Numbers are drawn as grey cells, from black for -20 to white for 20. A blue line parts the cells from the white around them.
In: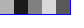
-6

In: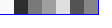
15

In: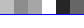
-14

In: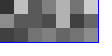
8

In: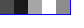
2

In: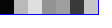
5

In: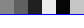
-19

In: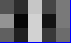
-1

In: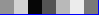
9

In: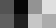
-5
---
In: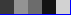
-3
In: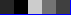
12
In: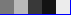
-11
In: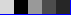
4
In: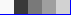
-1
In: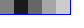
-4
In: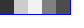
18
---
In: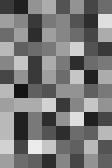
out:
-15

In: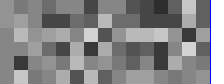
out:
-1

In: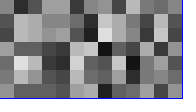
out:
-13

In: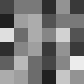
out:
-1

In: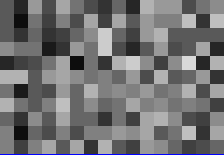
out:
-14
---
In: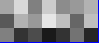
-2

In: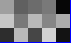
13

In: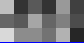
8

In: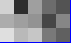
-1

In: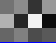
-8

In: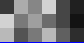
-5

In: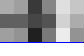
17
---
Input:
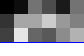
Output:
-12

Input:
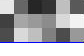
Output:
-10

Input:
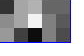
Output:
2

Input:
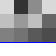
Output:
10

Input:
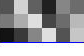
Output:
-1

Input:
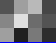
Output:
1

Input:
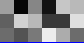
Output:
-5

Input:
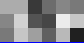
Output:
1

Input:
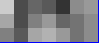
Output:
6
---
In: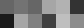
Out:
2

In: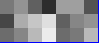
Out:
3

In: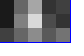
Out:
-12

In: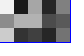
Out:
-6

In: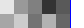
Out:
-4

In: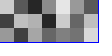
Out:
10

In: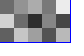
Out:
-9

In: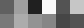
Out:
-7

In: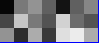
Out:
-7
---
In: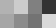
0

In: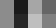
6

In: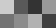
-12

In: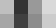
4

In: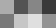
1

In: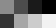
-16

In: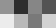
1
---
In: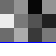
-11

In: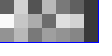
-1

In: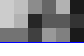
-10

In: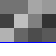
-8

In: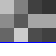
-8

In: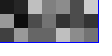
-4

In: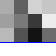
-17

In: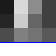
-2

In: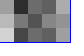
-3
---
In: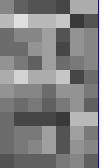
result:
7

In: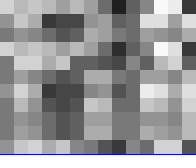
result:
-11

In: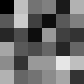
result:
8

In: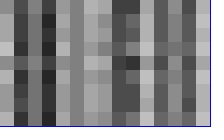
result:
8

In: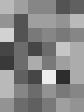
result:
-5
